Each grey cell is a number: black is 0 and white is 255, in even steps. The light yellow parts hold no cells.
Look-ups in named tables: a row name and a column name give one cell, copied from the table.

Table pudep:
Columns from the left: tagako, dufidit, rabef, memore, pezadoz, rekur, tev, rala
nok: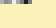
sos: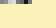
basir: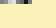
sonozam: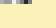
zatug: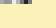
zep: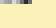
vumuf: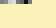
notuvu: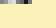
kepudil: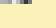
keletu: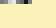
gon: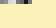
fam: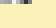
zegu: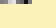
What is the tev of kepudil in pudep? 57
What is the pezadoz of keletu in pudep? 125
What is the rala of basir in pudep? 124
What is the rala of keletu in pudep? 127
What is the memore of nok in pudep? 237
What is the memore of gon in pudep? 223
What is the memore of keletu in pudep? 232
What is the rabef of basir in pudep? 208
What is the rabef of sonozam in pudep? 158
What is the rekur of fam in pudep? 133
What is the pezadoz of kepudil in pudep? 188
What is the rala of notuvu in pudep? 122
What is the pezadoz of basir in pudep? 125
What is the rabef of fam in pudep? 158
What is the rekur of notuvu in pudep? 105
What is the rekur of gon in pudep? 103
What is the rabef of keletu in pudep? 208

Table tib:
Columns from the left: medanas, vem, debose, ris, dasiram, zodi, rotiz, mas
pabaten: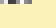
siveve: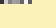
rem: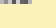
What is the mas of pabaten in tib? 119
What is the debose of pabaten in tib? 64
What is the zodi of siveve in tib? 102
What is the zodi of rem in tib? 102
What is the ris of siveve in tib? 159
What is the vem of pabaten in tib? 240
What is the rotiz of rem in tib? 94

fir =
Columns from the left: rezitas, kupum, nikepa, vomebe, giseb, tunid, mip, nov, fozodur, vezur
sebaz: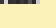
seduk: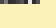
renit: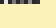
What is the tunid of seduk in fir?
85
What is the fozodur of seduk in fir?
45
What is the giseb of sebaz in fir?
42
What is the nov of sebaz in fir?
86
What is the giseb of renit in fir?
43
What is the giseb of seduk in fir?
66
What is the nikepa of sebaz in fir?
48
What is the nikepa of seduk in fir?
47
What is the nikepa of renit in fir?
41
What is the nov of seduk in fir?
228
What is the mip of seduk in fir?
45
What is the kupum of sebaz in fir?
214
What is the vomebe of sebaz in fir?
53
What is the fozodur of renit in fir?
41
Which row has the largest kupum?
renit

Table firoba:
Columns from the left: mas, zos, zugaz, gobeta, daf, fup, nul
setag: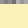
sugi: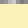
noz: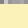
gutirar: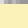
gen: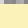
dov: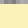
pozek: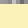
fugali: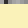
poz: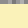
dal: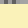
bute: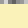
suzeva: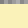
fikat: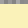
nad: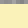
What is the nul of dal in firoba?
164
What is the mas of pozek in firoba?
155
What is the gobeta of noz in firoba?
161
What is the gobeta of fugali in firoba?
162
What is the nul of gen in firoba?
136
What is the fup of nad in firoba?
133
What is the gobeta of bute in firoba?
97
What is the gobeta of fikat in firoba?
132
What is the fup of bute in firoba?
153
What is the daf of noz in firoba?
160
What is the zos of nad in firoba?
142
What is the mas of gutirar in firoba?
219
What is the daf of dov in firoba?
157
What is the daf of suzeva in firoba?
174

